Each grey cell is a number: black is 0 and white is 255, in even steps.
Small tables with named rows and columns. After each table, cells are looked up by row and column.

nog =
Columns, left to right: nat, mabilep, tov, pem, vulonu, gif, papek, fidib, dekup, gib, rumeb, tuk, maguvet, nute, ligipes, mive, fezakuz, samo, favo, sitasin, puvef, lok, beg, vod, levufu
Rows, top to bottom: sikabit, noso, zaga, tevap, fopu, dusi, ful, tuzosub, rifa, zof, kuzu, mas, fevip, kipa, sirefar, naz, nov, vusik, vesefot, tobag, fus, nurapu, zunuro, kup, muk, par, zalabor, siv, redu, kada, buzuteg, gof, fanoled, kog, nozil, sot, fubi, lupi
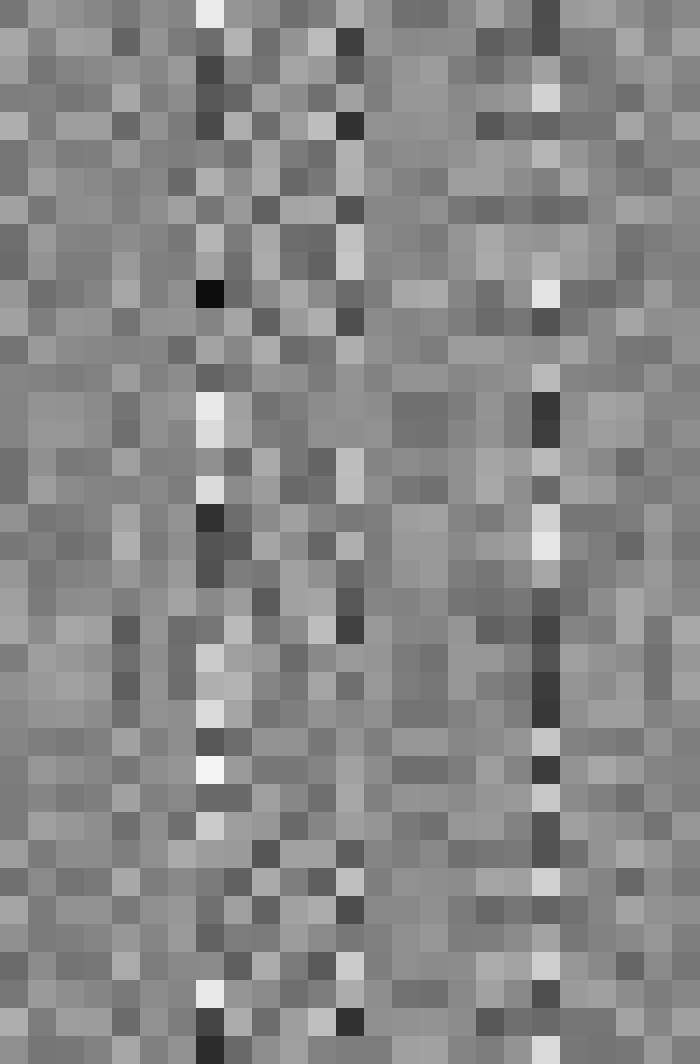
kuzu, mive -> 170
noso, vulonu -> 100
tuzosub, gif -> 142
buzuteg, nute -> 133
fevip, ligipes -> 133
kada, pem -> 142
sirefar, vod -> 133
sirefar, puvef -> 142
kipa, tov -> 124
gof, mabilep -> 138
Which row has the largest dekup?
zunuro

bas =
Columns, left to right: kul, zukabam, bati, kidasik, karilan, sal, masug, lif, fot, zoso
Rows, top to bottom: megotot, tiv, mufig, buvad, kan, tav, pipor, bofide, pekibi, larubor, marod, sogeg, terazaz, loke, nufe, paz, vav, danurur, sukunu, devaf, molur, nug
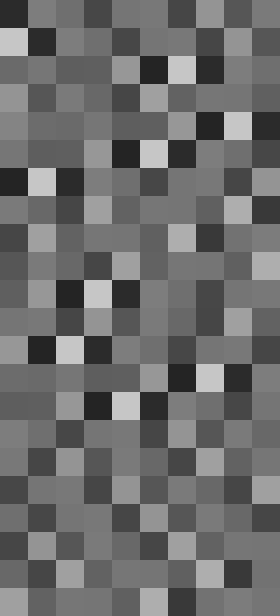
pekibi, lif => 57
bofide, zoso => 57
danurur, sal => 86
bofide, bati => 70
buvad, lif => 118
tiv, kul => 198
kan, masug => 151
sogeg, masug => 104
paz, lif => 86
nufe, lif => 111
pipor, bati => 43
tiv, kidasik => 111
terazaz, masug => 71
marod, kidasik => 198
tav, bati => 95
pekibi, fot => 114
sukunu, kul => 111
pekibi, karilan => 117
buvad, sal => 160

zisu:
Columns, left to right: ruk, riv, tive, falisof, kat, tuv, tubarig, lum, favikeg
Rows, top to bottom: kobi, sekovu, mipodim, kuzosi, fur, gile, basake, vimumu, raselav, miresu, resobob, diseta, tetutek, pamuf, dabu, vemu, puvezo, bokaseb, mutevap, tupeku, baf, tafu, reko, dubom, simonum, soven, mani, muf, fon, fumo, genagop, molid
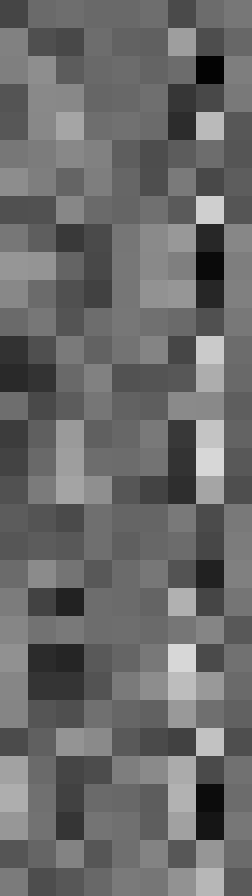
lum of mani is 194
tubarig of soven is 153
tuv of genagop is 131
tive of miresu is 100
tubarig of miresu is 127
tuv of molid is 118
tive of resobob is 80
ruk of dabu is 110
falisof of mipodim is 105
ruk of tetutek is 50
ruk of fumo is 151
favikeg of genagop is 107
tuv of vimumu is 112
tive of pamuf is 105
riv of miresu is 148
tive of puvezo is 158
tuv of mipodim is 100
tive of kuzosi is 136
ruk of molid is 123

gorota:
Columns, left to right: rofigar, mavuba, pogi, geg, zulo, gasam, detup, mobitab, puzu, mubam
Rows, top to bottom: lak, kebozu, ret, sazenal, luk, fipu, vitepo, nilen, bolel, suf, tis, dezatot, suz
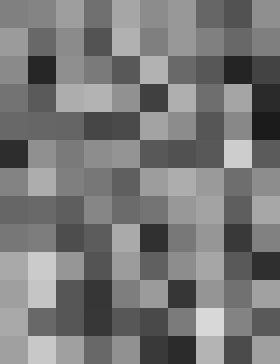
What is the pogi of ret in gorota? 143
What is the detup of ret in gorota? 105
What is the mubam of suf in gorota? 47
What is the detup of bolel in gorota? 120
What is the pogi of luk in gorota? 101
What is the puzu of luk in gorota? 136
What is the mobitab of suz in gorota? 180
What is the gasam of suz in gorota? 57
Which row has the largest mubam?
nilen

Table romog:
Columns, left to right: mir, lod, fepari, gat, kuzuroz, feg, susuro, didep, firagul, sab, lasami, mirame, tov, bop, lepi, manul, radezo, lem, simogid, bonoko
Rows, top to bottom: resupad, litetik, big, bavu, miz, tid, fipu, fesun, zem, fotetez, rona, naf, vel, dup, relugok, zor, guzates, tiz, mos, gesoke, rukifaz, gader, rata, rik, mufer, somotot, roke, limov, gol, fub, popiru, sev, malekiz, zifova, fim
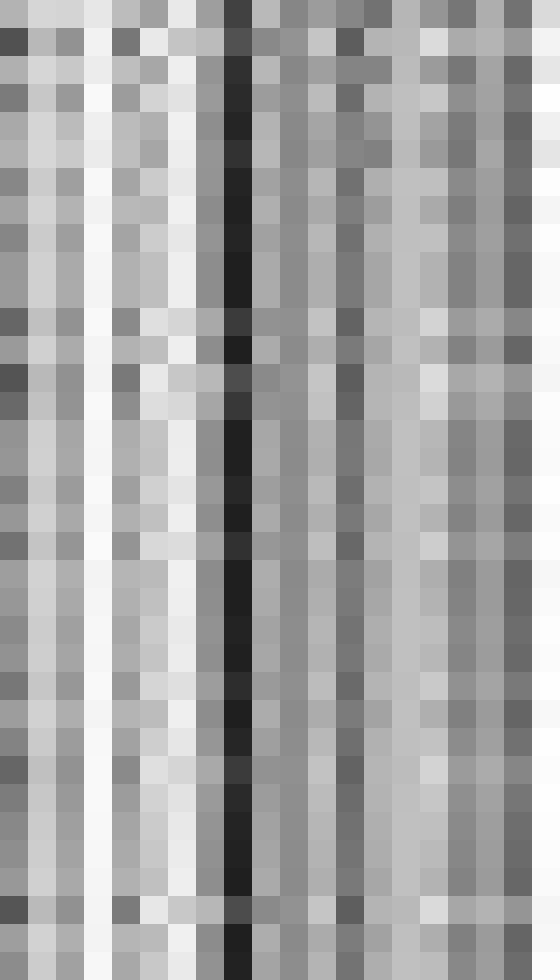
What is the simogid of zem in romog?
112
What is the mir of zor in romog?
147
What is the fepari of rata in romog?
160
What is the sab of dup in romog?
138
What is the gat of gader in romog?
245
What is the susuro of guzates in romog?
237
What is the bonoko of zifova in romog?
247
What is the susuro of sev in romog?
238

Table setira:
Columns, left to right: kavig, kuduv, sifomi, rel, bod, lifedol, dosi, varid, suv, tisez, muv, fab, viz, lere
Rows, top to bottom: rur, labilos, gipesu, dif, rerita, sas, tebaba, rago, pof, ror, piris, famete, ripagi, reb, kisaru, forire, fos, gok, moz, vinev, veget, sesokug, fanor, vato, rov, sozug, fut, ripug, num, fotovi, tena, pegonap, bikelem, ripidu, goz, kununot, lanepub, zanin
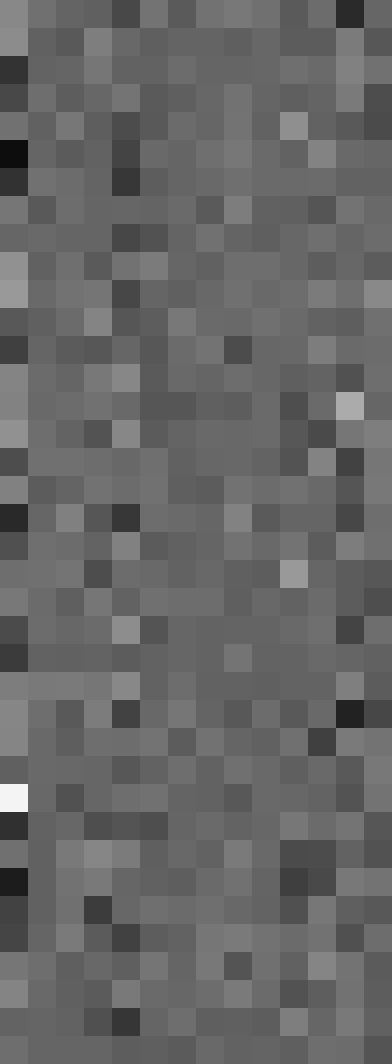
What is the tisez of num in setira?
105
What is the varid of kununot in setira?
109
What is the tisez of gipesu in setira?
103
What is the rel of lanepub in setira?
80
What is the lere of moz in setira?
110
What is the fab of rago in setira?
85
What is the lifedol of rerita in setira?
89
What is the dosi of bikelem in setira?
107
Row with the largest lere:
piris

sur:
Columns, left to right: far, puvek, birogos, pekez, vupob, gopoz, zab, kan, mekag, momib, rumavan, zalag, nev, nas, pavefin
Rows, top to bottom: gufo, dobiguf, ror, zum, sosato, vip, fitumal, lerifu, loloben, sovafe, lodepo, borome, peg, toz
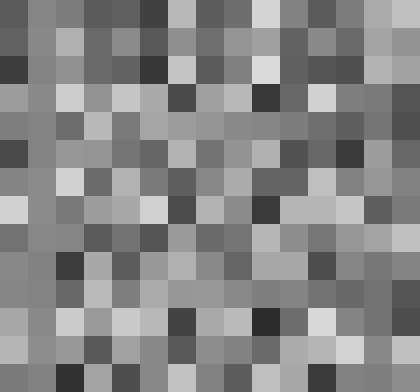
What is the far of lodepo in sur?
134
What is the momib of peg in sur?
106
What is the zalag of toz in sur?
58
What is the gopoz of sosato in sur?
165
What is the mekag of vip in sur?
147
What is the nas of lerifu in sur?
94
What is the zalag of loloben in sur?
118
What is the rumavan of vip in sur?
82
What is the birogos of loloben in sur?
134
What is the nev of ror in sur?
80
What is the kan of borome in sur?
169
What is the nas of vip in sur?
157
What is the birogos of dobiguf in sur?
176
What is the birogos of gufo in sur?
125
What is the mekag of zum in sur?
184
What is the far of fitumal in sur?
132
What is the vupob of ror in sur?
98
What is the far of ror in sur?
61
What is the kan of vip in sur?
115
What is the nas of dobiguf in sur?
164

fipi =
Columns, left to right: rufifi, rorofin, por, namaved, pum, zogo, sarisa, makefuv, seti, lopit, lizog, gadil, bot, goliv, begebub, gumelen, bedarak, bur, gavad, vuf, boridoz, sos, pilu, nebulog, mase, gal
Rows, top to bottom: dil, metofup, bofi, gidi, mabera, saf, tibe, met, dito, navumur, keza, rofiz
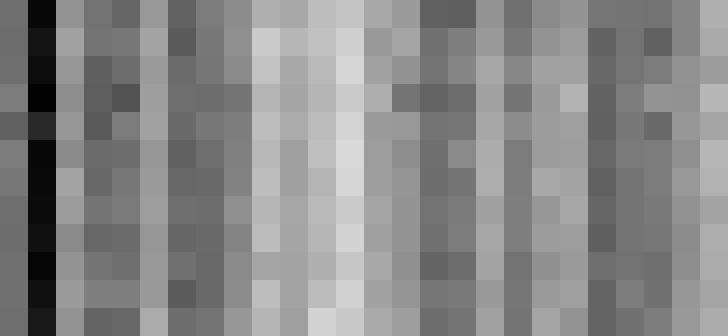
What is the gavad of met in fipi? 127
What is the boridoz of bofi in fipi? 161
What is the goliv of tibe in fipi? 157
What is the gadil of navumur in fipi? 176
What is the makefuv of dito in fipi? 106
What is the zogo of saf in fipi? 150
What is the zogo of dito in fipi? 150

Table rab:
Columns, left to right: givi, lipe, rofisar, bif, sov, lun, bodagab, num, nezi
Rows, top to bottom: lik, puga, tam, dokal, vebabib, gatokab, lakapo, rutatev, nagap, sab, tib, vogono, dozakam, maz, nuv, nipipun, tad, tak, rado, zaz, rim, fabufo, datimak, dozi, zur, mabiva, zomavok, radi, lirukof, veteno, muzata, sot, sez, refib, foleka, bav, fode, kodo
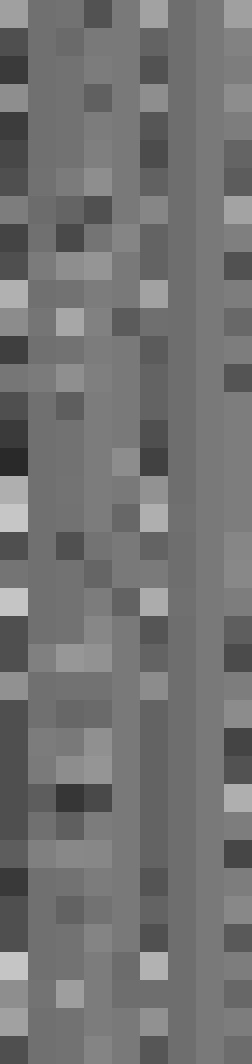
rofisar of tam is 114
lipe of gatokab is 112
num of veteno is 121
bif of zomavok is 144
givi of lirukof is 79
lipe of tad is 112
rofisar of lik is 114
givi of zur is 145
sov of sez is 121
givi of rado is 198
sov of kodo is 121
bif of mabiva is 106
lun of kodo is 86
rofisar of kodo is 114
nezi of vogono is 104
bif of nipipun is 124
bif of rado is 124
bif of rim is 101

